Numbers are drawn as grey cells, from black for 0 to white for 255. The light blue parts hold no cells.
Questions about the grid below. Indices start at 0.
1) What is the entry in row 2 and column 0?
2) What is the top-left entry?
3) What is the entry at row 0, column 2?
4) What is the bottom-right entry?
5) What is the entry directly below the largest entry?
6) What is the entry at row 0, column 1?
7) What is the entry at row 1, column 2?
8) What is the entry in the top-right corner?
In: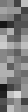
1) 135
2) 122
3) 66
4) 135
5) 151
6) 135
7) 151
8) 190

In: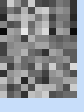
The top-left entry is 79
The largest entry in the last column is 217
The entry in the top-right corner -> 50
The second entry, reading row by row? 205
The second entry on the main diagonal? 121
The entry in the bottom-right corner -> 107
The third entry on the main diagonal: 164
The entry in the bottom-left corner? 192
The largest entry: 231
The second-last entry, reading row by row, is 107
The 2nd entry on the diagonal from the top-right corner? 134
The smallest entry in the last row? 50
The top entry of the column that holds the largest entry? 92
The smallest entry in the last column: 11
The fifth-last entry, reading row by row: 205
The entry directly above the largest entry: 192
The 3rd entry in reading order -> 148
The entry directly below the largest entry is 66
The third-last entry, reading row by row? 92
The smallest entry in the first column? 11

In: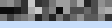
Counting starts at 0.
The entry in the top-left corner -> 132
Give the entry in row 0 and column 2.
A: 104
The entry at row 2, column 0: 119
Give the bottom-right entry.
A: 50
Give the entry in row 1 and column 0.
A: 11

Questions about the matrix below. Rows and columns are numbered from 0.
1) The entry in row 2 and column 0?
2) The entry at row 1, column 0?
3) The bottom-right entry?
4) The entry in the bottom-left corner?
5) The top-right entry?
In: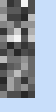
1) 174
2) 132
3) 65
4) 132
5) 77

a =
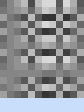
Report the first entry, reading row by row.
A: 104
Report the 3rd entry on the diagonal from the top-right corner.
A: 52
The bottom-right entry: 173
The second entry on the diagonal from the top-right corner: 160
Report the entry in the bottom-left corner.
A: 160
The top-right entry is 89
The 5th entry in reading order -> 76
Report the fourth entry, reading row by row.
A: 188
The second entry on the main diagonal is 134
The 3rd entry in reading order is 160

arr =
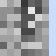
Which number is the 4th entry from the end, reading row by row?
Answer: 101
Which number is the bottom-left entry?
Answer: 173
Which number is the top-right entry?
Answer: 144
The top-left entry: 202
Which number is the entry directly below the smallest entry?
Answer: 71
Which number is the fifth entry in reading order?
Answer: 101
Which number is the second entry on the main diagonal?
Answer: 144
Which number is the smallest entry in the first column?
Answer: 101
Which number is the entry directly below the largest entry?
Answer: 85
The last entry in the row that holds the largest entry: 129
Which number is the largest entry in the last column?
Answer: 186
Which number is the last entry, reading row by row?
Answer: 144
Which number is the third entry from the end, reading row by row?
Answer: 114
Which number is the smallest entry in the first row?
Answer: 55

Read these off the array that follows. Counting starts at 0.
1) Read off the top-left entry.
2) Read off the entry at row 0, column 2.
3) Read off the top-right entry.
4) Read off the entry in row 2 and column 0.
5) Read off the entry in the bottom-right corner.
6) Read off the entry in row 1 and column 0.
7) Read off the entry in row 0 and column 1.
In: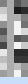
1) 128
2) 86
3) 114
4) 230
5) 144
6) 201
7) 173

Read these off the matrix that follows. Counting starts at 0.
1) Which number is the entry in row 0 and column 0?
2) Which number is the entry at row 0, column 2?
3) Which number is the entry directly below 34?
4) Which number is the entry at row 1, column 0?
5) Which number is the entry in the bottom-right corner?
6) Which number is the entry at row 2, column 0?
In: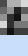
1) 75
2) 175
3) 18
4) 105
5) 61
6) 146

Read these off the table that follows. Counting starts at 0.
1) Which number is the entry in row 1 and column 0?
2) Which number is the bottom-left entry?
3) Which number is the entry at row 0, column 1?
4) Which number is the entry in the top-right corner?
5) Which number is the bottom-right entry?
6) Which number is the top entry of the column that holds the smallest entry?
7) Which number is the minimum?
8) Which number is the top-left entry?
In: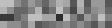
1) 178
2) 166
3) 191
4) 87
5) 87
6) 178
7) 46
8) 191

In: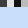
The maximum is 229
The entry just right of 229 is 19

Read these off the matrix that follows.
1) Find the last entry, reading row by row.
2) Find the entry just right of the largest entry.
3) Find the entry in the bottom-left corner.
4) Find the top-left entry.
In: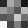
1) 54
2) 70
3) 245
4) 40

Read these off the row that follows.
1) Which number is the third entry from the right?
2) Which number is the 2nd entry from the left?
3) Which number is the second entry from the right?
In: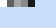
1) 166
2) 96
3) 138

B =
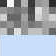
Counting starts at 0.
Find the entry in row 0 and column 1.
246
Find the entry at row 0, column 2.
86
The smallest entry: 43
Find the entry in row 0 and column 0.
56
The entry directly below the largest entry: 132
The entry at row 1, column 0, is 148
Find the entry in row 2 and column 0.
208
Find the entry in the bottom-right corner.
102
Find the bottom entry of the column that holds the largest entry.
118
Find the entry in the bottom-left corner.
193

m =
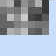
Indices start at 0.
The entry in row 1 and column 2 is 116
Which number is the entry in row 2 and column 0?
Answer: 101
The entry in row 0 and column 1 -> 176
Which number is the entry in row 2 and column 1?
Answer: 189
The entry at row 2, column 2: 144
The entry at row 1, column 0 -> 116
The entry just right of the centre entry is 73
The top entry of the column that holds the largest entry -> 144
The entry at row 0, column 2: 73
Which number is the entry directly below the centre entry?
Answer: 144

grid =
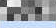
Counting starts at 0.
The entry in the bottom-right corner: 124
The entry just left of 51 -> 124
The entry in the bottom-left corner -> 180
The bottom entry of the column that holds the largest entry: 63
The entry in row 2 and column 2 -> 167
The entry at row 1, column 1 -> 92
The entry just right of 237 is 225

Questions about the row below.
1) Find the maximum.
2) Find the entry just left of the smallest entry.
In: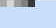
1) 214
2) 128
